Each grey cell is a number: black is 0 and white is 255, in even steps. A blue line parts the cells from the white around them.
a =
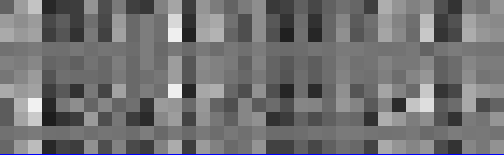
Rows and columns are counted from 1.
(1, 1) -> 98
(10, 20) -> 108
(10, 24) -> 113
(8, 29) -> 43
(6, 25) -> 131
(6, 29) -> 109
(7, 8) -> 69
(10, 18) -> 112
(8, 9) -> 100
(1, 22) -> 96
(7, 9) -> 162
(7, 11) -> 125
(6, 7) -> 108
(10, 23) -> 116
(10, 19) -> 124
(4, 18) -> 112
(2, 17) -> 113
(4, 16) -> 109
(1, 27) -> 63
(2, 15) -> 158
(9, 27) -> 49
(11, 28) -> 170
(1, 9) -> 122
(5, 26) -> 113
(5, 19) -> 130
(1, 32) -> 80
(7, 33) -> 71
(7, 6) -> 50
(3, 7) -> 121
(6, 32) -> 96
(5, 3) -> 135
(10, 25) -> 122
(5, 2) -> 124
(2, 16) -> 169
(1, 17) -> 99
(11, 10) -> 74

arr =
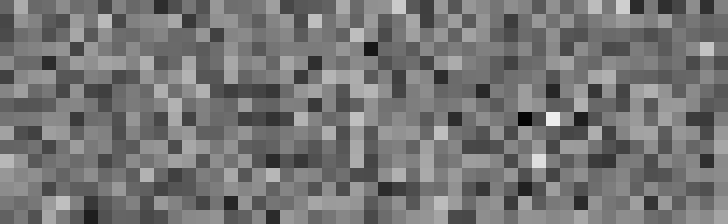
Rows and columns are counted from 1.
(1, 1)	102
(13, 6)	120
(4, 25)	150
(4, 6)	68
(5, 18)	130
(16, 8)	81
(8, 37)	120
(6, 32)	45
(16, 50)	146
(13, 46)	103
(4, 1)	103
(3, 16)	65
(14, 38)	33
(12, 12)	133
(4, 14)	101
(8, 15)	129
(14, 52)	130
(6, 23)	116
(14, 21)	133
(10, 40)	98
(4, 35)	128
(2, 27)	155
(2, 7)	120
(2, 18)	117
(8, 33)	122
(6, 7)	128
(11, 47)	143
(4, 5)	148
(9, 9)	81
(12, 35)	156
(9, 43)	84
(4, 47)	113
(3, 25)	97
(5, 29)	102
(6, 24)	181
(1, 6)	109
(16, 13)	120
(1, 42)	132
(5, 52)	77
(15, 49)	93

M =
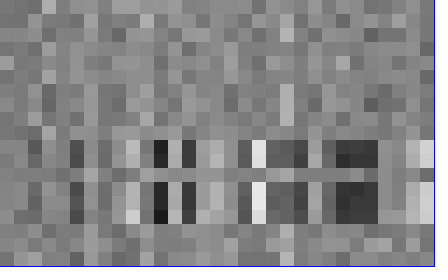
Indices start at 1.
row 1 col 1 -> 119
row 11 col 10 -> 186
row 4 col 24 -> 128
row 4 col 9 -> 131
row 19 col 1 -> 116
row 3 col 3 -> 141
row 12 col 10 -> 175
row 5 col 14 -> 136
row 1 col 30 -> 143
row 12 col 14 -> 60
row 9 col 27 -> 138
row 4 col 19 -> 127
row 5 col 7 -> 126
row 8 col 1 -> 136
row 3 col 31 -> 120
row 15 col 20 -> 93
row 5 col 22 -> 127
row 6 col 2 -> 125
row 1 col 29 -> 129
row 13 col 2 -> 125
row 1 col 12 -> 148
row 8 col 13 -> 117
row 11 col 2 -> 133
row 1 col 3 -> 111
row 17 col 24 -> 141
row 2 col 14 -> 143
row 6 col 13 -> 149
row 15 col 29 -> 129
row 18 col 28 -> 163
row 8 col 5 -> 129
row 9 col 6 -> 113
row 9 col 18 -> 122
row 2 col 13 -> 147
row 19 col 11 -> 162
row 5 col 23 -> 149
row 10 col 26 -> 132
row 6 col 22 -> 126
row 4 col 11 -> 136

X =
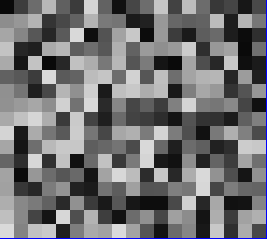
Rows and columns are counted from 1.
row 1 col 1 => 9
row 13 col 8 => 163
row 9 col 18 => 96
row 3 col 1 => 166
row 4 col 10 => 98
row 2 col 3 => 180
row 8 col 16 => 118
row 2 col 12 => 152
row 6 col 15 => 179
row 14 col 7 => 27
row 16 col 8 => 62
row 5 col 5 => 39
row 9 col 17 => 27
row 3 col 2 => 134
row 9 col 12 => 45
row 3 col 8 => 83
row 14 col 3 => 39
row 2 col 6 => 98
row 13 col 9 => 216
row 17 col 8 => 162
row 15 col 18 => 19
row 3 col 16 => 106
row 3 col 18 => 12
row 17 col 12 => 19
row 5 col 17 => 200
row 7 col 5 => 181
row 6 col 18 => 156
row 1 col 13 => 66
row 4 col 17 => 163
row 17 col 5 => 31
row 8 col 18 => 69
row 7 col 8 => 26
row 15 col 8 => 25
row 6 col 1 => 97
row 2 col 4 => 52
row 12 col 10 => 122
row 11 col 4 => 185
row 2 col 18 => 181

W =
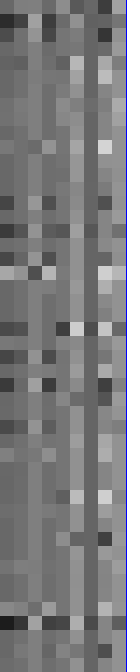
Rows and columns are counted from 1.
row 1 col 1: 104
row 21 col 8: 175
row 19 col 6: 145
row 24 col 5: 62
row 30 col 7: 101
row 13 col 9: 144
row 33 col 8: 173
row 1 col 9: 162
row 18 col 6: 145
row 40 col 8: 153
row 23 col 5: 117
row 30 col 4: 110
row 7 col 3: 127
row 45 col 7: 74
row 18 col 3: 127
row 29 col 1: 104
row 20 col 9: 182
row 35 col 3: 127
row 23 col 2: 112
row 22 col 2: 112
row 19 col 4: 79
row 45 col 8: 133
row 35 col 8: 133
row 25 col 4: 110
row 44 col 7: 101
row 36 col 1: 104
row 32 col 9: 146
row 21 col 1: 104
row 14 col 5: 120
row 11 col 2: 112
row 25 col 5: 130
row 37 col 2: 112
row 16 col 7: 101
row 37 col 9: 146
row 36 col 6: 187
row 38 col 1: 104
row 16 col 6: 145

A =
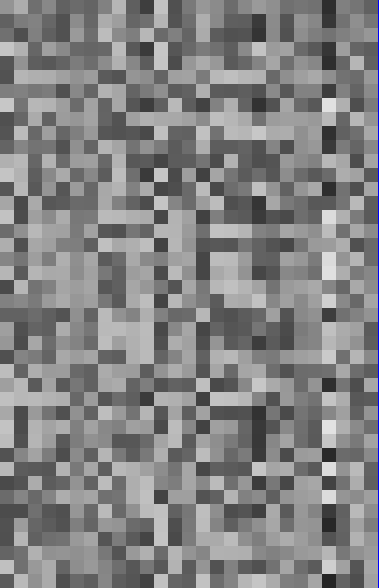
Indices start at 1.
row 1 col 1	148
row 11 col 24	58
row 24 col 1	159
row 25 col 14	161
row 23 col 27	147
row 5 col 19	132
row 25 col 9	159
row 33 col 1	82
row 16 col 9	184
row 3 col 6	154
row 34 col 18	87
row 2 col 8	172
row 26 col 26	181
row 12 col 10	88
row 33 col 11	121
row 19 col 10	169
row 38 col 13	78
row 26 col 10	174
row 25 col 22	128
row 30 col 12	86
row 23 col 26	130
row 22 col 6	151
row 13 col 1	196
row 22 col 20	135
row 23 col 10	131
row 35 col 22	160
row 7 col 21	87
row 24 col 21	75
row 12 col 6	156
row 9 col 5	156
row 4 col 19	195
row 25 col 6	131
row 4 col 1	197
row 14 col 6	155
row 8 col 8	99
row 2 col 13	83
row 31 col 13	188
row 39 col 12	196
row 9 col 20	156
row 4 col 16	112
